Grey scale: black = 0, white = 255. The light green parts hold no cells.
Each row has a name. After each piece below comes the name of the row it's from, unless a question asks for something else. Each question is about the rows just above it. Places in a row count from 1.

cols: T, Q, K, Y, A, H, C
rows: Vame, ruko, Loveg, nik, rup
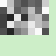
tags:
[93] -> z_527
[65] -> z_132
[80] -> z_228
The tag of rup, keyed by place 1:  z_228
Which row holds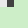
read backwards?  nik
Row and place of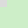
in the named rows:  rup, 5
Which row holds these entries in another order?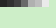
Loveg
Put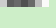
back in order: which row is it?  Vame
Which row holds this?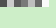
ruko
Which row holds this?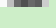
Vame

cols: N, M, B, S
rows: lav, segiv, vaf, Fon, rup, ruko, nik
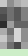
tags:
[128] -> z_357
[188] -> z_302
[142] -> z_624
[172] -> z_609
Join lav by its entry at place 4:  z_302
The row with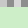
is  ruko

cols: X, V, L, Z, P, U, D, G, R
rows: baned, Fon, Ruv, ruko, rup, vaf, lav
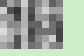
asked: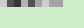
Fon
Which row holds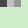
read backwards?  rup

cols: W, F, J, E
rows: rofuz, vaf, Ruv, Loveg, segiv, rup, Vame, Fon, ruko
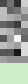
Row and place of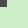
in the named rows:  rofuz, 1
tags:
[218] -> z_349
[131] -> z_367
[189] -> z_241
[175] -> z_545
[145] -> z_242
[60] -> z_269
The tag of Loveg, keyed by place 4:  z_241
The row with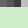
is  Loveg
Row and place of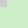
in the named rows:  rofuz, 4

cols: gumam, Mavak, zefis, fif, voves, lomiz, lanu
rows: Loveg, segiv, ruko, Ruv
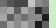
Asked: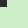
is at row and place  segiv, 6
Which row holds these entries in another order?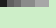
Ruv
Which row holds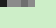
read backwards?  ruko
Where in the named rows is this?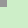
segiv, 1

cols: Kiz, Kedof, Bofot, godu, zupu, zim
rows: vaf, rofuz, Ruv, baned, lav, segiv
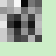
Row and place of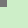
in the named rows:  vaf, 5
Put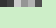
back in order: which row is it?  Ruv
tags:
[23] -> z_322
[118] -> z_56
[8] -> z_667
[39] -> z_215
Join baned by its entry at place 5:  z_322

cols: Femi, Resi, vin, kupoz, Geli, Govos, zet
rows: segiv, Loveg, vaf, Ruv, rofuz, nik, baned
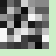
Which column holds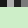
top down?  Geli
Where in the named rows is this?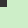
baned, 3

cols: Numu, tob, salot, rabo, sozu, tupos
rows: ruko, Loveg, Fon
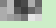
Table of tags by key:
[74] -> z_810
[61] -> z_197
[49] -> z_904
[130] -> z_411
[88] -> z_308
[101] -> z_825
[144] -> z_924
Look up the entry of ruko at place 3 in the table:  z_197
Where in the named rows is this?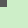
Loveg, 3
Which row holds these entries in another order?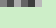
ruko
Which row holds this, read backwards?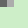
ruko
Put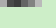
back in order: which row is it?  ruko

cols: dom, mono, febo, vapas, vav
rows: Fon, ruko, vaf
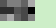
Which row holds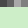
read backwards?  vaf
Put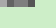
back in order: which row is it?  Fon
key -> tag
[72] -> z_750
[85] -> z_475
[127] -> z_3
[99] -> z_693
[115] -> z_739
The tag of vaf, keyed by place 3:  z_693
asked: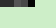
ruko
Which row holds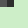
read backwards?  ruko
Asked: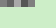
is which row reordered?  Fon

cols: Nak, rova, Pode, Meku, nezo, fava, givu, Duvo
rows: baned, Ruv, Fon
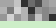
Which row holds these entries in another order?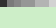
Ruv
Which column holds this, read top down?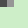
fava
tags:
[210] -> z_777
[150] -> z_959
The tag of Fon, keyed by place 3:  z_959
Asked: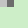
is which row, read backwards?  Fon
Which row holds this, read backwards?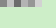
Fon
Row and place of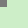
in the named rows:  Ruv, 2
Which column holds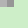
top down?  Nak

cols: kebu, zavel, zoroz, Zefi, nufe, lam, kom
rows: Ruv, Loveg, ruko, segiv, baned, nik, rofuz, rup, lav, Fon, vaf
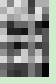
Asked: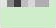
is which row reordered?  Ruv
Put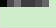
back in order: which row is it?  Fon

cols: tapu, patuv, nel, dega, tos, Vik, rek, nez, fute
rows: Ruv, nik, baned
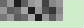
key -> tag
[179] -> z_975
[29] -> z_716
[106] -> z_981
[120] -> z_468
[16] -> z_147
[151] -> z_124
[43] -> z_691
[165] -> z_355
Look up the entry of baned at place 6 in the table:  z_716
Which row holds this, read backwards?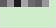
baned
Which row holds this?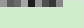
nik
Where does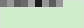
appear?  baned

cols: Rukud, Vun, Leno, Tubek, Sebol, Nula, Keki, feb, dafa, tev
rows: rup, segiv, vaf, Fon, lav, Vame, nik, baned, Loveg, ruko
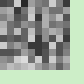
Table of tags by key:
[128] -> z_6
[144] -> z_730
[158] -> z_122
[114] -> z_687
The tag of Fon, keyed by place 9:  z_6
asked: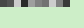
rup
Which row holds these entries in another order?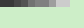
nik

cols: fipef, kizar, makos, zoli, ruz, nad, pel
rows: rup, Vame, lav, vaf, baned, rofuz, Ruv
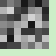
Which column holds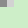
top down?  ruz
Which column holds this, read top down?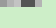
nad
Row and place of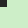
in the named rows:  Vame, 7
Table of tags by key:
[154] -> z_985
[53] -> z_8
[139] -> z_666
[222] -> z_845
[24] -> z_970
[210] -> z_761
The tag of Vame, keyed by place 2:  z_761

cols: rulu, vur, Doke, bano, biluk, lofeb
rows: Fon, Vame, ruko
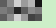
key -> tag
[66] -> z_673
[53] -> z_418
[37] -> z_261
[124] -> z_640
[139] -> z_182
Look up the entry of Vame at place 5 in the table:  z_182
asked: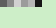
Fon

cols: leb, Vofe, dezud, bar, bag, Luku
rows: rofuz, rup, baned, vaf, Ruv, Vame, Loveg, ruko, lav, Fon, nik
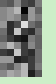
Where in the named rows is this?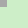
nik, 2
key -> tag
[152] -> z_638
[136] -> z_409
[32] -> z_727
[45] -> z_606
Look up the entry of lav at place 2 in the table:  z_638
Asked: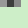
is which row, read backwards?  baned

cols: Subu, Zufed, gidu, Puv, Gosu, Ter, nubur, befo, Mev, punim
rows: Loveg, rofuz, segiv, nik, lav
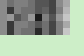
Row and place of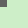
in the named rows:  rofuz, 7
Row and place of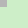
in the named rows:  rofuz, 10

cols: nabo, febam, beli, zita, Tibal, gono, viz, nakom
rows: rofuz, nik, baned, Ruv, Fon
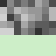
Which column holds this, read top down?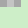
zita
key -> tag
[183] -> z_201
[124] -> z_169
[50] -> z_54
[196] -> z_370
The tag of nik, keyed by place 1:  z_370
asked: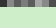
rofuz
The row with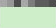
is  Ruv

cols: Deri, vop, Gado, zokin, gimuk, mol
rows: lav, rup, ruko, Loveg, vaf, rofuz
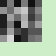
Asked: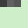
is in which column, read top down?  gimuk
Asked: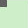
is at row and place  Loveg, 5
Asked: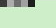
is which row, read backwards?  ruko
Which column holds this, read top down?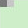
zokin

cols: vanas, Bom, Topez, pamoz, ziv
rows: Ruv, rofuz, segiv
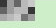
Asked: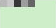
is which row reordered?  Ruv
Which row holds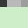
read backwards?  rofuz
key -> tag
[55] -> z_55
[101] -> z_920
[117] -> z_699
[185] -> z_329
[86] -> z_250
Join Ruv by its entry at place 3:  z_920
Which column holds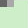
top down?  vanas

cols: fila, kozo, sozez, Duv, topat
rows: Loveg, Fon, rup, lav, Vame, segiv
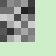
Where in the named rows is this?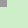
Loveg, 4
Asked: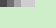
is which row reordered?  lav
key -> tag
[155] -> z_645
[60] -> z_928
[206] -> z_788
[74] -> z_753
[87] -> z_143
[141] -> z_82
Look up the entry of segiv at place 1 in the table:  z_753

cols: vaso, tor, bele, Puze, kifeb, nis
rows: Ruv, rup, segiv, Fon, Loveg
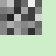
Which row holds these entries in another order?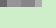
Fon
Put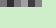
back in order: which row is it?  Loveg

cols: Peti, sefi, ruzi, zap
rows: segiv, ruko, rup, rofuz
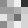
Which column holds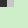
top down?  zap
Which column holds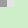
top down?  Peti
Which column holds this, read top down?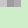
sefi
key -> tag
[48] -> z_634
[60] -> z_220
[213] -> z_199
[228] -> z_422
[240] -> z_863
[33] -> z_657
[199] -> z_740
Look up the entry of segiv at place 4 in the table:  z_634
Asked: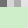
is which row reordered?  rup
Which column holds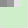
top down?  Peti

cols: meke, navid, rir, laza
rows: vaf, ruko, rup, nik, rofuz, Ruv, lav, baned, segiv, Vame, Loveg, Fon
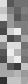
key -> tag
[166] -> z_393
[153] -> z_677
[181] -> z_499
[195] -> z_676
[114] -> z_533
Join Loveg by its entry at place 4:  z_677
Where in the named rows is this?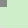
lav, 1
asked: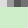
rup
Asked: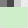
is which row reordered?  rofuz

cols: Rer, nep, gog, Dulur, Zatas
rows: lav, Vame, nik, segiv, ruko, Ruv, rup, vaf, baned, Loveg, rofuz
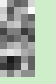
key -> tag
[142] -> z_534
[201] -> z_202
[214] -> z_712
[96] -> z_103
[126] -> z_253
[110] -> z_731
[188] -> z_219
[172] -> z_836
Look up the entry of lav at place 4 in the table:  z_731
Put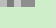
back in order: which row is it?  segiv
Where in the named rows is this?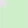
vaf, 2
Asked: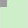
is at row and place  vaf, 5
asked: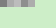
rup

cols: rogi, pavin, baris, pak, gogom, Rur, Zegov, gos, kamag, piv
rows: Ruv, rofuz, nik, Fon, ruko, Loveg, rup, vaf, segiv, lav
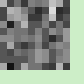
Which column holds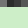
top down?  Rur
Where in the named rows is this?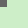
vaf, 4
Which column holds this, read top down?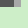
rogi

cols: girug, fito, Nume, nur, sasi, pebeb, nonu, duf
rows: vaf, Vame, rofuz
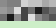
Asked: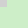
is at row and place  vaf, 4
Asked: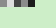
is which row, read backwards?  rofuz
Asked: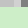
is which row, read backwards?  vaf
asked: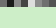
rofuz
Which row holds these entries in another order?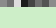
rofuz

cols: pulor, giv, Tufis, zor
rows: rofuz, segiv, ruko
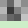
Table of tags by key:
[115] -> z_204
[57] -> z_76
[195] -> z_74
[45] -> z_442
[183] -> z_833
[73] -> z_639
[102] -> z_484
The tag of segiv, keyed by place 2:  z_76
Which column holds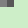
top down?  Tufis

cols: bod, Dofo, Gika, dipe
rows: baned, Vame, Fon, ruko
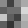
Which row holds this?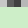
Fon
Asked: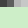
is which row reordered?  Fon
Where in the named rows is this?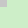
Fon, 1
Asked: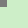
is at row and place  ruko, 3
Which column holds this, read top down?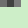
Gika
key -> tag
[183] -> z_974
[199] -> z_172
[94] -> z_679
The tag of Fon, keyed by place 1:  z_172
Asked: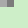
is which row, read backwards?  ruko

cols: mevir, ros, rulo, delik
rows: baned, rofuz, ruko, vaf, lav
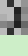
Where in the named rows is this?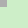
ruko, 1
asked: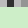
baned
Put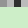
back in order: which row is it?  baned
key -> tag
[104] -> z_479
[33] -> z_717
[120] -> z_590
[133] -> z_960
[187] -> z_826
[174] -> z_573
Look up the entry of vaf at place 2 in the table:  z_590
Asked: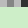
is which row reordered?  lav
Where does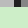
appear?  rofuz

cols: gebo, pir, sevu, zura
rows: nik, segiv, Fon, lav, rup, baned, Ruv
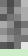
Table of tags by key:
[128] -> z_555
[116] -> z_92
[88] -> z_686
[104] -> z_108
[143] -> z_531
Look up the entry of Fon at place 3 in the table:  z_555
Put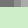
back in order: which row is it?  baned
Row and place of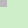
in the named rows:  nik, 4
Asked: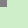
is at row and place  Fon, 3
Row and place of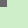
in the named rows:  rup, 3

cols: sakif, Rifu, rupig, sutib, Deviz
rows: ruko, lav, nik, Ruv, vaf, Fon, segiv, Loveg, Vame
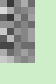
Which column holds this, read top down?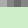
sutib
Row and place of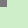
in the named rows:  lav, 3

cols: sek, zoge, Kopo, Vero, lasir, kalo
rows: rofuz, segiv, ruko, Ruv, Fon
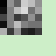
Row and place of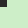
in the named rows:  Fon, 4
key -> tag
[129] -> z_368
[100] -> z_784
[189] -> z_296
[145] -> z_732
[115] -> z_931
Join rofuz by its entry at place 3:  z_784
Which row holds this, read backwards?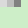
segiv
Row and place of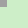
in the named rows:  segiv, 6
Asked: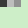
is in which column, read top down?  Kopo
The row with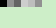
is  rofuz
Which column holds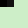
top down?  sek

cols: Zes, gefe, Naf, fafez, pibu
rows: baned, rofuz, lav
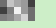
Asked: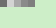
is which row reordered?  lav
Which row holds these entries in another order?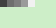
rofuz
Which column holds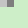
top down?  gefe
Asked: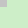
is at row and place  baned, 2
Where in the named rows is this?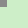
lav, 2
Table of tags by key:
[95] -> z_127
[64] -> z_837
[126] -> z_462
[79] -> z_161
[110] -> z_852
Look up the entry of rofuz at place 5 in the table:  z_852
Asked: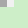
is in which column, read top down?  Naf

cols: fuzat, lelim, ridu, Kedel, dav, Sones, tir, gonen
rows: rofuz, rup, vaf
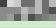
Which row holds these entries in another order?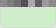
vaf
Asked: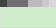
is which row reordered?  rofuz
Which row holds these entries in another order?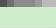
rup
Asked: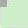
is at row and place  vaf, 4
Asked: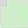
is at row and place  rofuz, 2
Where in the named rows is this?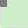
vaf, 7
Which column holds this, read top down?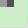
dav

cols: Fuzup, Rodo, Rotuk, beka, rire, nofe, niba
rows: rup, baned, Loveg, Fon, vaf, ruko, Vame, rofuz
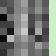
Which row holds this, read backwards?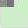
Loveg
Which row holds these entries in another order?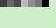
Loveg
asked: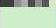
Fon

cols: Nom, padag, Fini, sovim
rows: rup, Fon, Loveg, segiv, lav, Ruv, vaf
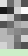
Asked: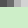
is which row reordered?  vaf
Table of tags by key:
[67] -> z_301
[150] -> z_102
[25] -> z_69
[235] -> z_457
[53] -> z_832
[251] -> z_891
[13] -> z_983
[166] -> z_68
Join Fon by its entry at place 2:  z_832
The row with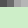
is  segiv
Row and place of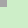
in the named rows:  segiv, 3
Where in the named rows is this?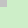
Loveg, 2
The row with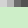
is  vaf

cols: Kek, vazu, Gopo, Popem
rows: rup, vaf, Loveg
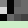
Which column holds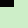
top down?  vazu
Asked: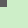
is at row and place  rup, 3
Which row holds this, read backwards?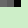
rup

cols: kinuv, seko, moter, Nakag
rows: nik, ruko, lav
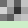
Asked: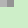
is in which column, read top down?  seko
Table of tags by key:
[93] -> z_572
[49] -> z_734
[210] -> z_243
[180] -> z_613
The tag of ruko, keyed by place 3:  z_734
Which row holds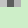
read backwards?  nik

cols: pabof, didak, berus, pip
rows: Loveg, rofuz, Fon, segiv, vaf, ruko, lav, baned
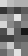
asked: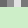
baned
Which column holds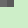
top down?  berus
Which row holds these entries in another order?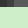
rofuz

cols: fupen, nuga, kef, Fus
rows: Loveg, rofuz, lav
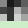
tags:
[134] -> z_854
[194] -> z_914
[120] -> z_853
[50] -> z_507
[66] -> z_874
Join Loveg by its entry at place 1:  z_854
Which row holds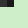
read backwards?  Loveg

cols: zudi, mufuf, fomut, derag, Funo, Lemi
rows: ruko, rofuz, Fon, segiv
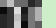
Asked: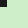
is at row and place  rofuz, 4
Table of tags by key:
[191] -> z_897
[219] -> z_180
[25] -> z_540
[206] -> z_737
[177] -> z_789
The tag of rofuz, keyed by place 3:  z_180
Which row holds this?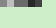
ruko
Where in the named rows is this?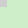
segiv, 3
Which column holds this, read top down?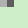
Lemi
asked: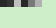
Fon

